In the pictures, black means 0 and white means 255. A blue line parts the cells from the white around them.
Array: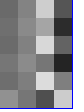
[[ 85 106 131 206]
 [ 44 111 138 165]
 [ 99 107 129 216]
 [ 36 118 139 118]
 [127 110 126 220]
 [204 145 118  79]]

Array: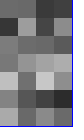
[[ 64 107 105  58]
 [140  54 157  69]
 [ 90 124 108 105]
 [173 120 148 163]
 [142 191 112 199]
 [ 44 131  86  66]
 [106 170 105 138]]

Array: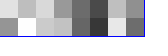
[[144 226 190 217 153 108  74 191]
 [109 149 254 203 194 102  55 232]]

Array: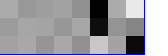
[[233 171 153 158 163 144   2 171]
 [133 156 166 164 151 167  14 148]
 [  9 162 168 149 168 144 199 163]]

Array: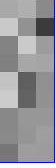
[[138 168 175]
 [ 59 201 146]
 [156 131 202]
 [165 128 167]
 [144 195  95]
 [145 203  99]
 [151 136 151]
 [158 137 149]
 [156 119 157]]

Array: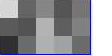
[[117 214 100 134  85]
 [128  91  82 179  94]
 [107  48 108 176 162]]
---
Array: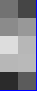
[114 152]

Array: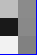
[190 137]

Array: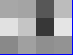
[167 197 143]

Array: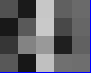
[ 81  89 153 112]

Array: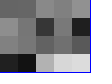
[101 118  98 215]

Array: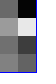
[105 232]
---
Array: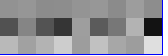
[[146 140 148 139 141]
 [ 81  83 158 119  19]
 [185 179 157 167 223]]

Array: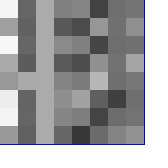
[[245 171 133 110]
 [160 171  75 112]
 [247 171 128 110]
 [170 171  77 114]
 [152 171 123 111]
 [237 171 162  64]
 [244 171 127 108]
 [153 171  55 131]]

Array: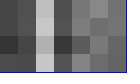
[[ 71 191 119 114]
 [ 70 199 125 116]
 [ 52 177  91 102]
 [ 75 198 131 100]]

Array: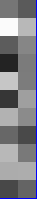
[[118]
 [251]
 [ 92]
 [ 35]
 [198]
 [ 54]
 [178]
 [103]
 [184]
 [172]
 [ 72]]

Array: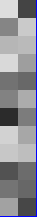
[[221]
 [133]
 [182]
 [217]
 [114]
 [130]
 [ 43]
 [210]
 [199]
 [ 82]
 [116]
 [162]]

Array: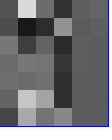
[[ 83 108  94]
 [ 77  44  91]
 [119  99  94]
 [107 116  94]
 [111 113  93]
 [ 99 163  92]
 [ 70 115  92]]
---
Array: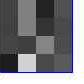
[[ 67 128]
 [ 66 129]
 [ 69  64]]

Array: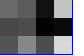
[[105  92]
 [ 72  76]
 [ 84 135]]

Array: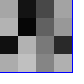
[[166  19]
 [179   6]
 [ 16 178]]

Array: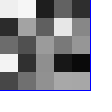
[[239 246]
 [ 43 163]
 [108  80]]

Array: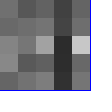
[[112  87]
 [105 110]
 [132 118]]

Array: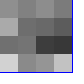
[[143 129]
 [170 110]
 [112 116]]

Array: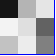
[[ 21 180]
 [243 223]
 [194 236]]

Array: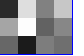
[[ 42 222]
 [165 253]
 [103  27]]

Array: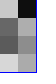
[[201  14]
 [103 174]
 [ 91 141]]
